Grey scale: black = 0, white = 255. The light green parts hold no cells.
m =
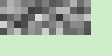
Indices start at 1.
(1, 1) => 125
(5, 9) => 194
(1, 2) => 176
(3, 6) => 218
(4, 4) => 76
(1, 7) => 126
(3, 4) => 73
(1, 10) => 126
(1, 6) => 95
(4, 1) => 209
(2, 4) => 152
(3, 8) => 117
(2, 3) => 168
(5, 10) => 107
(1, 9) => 99
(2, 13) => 110
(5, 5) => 150
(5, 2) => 152
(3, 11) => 171
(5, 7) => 206

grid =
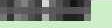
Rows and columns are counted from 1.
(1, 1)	77
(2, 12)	84
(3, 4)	112
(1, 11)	20
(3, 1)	118
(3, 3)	128
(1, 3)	103
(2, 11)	83
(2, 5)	87
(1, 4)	129
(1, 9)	81

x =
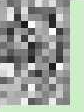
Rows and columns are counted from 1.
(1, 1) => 162
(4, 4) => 29
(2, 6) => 102
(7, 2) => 130
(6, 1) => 164
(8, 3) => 122
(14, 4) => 169
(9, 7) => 110
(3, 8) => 38
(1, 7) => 175
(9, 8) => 149
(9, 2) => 56
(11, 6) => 58
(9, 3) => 88
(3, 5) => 142
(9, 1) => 80
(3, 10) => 164
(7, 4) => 187
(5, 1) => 111
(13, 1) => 192
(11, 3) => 127
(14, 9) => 199
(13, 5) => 242
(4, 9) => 181
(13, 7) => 155
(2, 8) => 106
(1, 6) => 228
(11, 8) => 92
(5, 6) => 175
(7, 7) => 120
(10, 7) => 157
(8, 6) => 115
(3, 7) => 108
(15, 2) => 176
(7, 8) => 207
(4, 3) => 108
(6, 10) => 144
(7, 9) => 76

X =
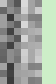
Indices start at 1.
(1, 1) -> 193
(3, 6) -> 127
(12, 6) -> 131
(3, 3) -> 154
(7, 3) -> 143
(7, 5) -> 172
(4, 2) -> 125
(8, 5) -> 169
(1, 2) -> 125
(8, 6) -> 194
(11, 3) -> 161
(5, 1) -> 126
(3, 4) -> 166
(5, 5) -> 173
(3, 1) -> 159
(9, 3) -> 118
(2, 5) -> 163
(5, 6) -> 179

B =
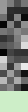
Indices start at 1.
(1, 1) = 152
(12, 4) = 107
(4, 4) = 144
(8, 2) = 67
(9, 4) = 80
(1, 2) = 125
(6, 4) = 181
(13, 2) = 135
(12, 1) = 184
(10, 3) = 157
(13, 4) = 19
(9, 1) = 210

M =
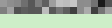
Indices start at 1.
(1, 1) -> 153
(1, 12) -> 140
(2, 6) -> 88
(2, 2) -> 161
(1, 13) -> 141
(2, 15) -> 117
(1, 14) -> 115
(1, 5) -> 87

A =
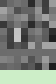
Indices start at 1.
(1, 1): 82
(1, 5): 43
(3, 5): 89
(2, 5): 100
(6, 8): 30
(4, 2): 93
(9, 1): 131
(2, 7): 64
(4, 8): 154
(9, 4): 131
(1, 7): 61
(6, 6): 111
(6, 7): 92
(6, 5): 97
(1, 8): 155
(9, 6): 110
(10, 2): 107
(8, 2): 109
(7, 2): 61
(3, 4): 143
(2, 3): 80
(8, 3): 109

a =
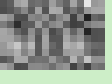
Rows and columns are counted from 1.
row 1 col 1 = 82
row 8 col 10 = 156
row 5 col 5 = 142
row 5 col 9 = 95
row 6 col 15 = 83
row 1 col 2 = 94
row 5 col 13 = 36
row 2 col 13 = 152
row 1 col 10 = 99
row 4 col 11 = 64
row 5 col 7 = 149
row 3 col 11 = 65
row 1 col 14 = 152
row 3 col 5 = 136
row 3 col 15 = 93
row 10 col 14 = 118
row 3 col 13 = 32
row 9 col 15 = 145
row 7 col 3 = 199
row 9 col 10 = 103
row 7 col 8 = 104
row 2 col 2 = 87
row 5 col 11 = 100
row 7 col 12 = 185
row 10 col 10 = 148
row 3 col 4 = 77
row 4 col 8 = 135
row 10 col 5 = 137
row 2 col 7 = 83
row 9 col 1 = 86
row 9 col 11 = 179
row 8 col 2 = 153
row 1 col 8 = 158

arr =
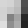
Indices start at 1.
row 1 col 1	214
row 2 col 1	210
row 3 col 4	39
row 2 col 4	74
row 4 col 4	35

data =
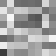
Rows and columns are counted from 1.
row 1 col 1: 138
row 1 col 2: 223
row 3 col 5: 92
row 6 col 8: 242
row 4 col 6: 100
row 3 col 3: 140
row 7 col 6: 169
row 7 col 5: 158
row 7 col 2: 198
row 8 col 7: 217
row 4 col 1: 133
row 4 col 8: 139
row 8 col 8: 198
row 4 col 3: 111
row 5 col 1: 230
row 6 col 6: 211
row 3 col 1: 173
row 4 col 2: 217
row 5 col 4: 199
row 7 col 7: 124

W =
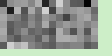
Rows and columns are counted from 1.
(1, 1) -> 52
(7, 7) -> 101
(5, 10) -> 135
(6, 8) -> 98
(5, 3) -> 113
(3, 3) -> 123
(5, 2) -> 87
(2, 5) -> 167
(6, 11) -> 165
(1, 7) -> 35
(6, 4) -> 121
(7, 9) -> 128
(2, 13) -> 151
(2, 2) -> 29
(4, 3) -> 110
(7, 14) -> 106
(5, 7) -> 96
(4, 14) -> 149
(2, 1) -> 151
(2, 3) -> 179
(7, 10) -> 123
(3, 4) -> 94
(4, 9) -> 137
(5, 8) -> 76
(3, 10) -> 67
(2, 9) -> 166
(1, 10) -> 140
